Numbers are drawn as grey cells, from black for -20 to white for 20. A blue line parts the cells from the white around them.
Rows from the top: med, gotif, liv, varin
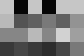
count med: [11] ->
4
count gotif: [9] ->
1
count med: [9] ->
0
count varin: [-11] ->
2
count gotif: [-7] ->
1
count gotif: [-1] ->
1

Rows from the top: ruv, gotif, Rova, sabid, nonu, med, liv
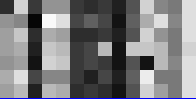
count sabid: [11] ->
3
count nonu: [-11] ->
2

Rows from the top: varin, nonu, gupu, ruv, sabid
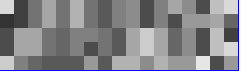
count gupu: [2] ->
1
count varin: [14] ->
2

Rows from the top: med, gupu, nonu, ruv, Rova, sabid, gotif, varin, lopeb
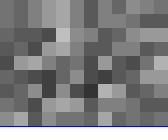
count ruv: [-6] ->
4
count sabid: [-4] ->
3
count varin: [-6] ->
3
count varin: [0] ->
2
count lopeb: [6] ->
2
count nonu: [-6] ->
3

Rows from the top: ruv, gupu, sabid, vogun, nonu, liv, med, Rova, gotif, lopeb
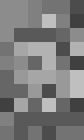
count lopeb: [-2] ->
4
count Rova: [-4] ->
2
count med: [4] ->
2
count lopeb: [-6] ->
1
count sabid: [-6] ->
3
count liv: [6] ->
2
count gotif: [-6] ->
5

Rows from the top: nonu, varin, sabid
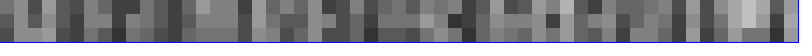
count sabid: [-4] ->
9
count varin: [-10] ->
8
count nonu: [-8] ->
7
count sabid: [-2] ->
11
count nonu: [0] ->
10

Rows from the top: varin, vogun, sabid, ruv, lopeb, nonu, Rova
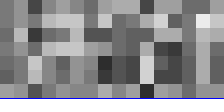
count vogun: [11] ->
4
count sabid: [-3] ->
3
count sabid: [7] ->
3

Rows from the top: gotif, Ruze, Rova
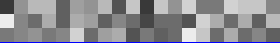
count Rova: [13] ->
1
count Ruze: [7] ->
4
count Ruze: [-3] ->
5
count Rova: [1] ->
3

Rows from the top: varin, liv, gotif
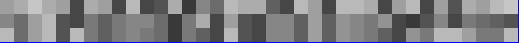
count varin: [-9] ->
7
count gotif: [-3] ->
2
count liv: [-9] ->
5
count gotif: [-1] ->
8
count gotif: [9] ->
7
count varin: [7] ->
8
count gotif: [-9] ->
3

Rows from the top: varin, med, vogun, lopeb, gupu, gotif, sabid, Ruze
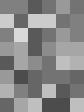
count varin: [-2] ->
2
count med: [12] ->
3
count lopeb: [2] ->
1
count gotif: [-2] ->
2
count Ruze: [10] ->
2

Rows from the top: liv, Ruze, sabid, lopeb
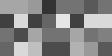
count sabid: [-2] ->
4
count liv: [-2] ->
3
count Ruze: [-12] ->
0

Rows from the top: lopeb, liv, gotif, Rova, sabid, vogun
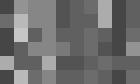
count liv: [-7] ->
1
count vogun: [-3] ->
3
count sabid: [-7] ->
2
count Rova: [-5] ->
2
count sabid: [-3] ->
1
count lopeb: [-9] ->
2
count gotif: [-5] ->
4

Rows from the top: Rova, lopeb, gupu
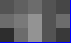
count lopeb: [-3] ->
2
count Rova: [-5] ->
1
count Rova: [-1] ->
0

